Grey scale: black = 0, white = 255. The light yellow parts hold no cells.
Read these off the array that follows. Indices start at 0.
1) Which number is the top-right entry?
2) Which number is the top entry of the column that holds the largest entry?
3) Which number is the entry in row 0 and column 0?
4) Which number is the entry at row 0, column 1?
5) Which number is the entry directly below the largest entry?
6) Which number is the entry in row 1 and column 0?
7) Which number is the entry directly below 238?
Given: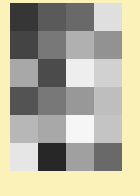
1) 223
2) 105
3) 54
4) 90
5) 160
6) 68
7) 152

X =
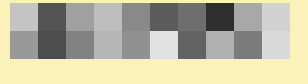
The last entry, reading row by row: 217
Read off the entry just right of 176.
123
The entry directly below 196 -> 153
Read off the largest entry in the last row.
225
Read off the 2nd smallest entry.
77
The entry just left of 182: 129

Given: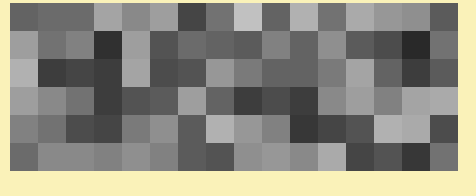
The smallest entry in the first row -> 69
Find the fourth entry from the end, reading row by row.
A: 69
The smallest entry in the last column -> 76
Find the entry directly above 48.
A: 164
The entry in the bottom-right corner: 114
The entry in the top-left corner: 99
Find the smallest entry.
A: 41
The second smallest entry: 48
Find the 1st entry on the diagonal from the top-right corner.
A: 91
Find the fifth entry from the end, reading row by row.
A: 170
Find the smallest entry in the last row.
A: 55
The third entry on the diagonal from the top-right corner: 99
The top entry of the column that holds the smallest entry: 143
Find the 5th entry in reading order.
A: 137
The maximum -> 193
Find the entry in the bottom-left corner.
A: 107
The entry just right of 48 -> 158
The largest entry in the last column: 170
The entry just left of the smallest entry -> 76
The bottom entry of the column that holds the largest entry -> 143
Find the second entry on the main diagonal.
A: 114
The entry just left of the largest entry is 114
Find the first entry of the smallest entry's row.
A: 158
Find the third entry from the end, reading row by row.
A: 83
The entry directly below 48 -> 61
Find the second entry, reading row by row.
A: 107
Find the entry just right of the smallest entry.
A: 114

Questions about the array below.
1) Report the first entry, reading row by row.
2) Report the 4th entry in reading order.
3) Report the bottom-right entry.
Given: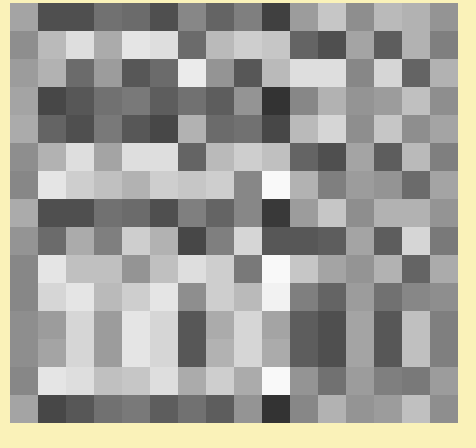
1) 164
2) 113
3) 142

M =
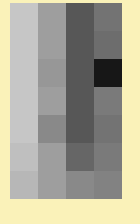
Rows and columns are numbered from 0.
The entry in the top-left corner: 198
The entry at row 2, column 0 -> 198
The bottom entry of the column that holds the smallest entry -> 130
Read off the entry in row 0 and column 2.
87
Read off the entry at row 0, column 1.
158
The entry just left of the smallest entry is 87

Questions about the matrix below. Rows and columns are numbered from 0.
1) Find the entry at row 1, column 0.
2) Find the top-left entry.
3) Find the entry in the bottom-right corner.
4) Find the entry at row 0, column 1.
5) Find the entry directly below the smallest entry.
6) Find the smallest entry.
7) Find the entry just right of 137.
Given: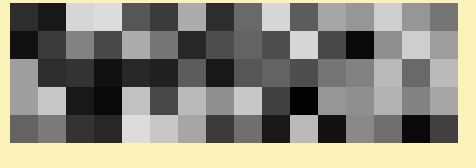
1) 17
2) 45
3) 65
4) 24
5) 186
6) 2
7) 111
